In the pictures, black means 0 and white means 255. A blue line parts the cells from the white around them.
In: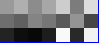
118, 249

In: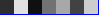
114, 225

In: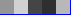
69, 209

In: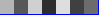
45, 222

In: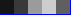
155, 205

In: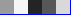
36, 245

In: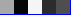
245, 245
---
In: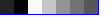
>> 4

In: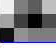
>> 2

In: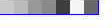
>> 61

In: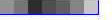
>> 45

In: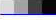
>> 7

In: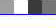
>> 58

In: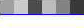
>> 57

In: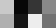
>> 7

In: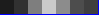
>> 28

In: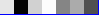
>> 3
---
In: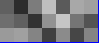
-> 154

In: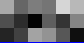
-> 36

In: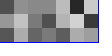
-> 86

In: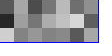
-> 207

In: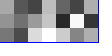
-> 119

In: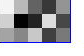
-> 164

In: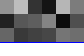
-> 102

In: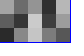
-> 42
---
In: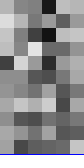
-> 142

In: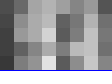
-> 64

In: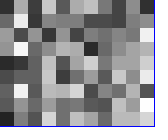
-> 97

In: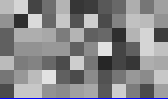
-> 187

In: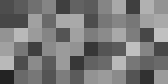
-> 161

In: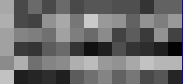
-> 161

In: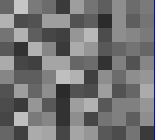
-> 76

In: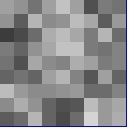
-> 188

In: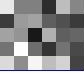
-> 162
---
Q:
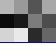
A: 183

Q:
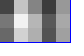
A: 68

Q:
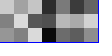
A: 203

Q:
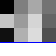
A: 2

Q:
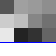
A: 85

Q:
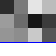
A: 44

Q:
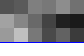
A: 82

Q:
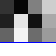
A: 51

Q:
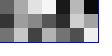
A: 100

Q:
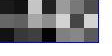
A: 26
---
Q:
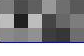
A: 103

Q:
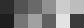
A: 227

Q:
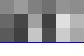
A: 223

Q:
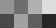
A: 94

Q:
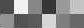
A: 126

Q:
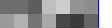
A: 58

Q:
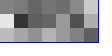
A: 80

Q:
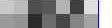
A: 132

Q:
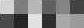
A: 169

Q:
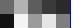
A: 229
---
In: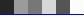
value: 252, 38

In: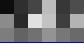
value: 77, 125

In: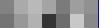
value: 145, 116

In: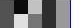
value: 153, 82

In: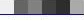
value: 170, 239

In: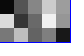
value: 157, 120

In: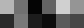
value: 149, 42
